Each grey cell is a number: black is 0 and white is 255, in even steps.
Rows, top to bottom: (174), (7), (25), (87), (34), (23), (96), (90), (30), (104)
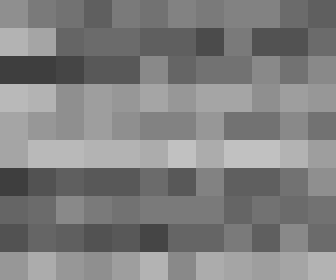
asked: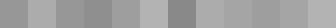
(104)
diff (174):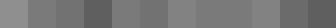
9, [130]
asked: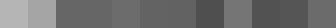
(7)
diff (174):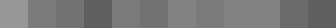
1, [143]
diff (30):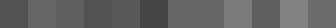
11, [137]

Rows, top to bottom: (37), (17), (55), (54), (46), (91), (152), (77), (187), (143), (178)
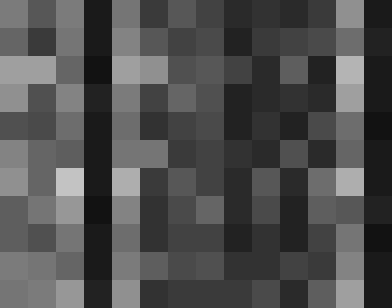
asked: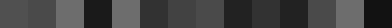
(46)
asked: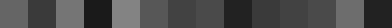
(17)

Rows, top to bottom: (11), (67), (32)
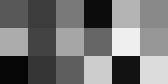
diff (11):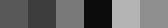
6, [137]
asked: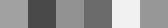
(67)
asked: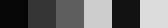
(32)
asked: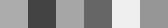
(67)
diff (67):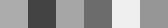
4, [102]

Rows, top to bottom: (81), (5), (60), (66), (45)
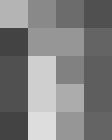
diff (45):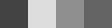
3, [150]
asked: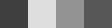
(45)
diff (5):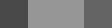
1, [67]
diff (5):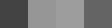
3, [150]

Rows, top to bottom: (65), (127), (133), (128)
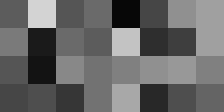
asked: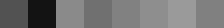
(133)
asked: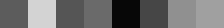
(65)

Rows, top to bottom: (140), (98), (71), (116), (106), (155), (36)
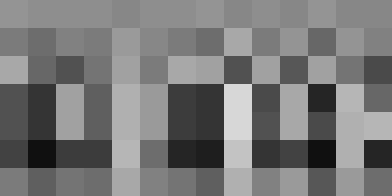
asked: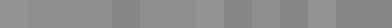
(140)
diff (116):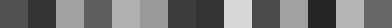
11, [168]
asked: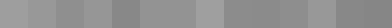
(140)

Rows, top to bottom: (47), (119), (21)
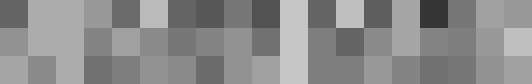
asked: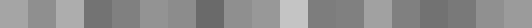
(21)
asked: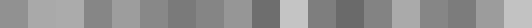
(119)
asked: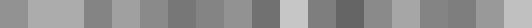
(119)
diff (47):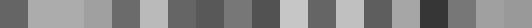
4, [153]

